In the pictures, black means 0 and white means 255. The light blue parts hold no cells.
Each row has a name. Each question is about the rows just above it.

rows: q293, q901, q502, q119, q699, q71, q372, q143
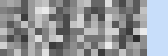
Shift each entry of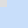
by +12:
[234]
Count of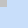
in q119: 5
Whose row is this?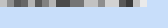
q699
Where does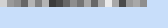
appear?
q372

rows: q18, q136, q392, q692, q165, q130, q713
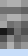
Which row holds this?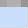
q18
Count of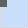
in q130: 1
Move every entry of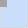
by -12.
[152]
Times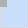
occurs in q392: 2
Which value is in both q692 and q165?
[111]
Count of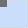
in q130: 1
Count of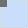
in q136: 3

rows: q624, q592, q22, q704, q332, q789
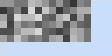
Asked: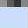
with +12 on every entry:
[161 103  66 146]
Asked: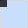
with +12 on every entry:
[66]
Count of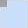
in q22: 2
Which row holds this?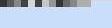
q592

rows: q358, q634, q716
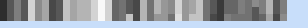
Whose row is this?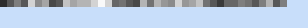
q634
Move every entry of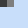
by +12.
[ 70 138]

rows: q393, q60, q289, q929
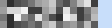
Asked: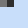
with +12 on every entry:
[130  58]
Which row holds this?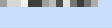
q60
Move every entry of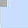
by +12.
[184]
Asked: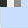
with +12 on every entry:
[ 58 254 155]
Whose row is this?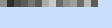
q929

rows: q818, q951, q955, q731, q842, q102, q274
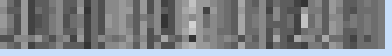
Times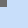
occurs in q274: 10
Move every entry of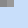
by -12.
[125 141]
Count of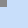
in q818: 11

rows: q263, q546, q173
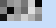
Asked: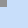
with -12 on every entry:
[134]
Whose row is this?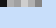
q173
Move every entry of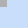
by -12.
[164]
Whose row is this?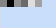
q546

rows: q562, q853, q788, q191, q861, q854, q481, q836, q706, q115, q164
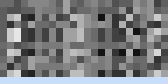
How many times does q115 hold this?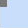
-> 10
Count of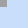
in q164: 1
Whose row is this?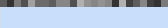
q191
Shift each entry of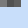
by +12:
[134  93 106]
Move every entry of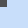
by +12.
[93]

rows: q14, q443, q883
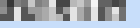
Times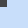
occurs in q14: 3
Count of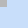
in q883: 1
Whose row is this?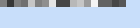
q14
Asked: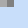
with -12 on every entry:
[158 116]

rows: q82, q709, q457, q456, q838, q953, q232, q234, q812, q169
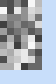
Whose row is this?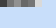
q456
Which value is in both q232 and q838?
[158]
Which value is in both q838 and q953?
[90]
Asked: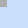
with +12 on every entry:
[184]

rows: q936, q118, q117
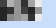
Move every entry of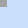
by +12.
[175]
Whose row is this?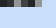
q118
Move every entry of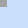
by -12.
[151]
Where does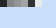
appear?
q117

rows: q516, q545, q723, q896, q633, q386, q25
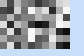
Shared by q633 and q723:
[113]
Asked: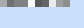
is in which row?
q386

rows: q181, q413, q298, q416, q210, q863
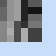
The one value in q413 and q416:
[158]
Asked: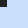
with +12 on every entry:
[46]
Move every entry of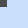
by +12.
[89]

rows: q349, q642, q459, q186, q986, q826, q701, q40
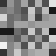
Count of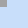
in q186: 5
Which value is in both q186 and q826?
[148]
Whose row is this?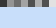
q349
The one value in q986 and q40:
[201]
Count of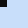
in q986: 0

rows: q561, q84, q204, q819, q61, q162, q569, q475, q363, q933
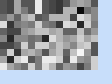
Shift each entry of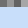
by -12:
[ 99 139  87 154]
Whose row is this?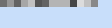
q204
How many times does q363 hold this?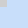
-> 3
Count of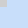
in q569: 4
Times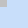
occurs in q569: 2
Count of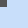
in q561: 6

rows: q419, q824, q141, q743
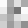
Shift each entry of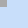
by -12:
[158]
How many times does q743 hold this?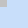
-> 1
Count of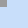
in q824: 1
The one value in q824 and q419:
[251]
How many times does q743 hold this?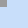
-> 1
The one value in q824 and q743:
[156]

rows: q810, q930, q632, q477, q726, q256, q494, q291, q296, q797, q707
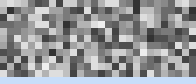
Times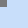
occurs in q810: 4
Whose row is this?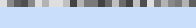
q707
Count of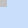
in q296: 6

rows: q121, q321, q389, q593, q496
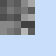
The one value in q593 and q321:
[120]
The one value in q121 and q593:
[136]

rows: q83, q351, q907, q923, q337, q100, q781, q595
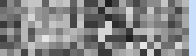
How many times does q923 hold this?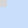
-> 1
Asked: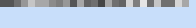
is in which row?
q781
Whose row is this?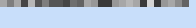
q595
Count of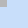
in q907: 3
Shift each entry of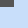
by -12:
[73 73]
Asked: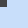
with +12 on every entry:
[81]

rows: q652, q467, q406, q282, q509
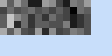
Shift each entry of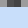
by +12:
[168  92  80 168]
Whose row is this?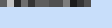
q282
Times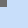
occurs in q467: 3
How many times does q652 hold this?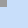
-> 3
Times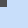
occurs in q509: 3
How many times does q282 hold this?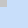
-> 1

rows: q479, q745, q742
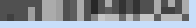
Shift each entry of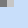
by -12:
[109 186]
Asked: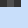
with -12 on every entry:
[39 68 39]
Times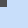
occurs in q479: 15
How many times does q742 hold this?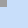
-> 2

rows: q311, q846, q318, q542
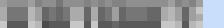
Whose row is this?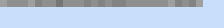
q311
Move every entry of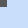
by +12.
[101]

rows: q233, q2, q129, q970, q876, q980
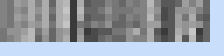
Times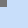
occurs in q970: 5
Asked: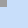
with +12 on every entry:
[170]
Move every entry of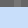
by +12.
[114 114 130 114]
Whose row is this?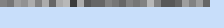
q233
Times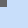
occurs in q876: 2

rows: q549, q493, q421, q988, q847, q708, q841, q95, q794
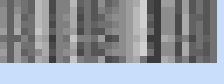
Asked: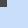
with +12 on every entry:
[86]
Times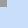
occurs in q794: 5
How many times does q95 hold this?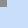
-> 6

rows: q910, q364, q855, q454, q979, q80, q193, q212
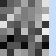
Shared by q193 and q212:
[112]
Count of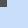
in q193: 3
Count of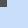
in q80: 0

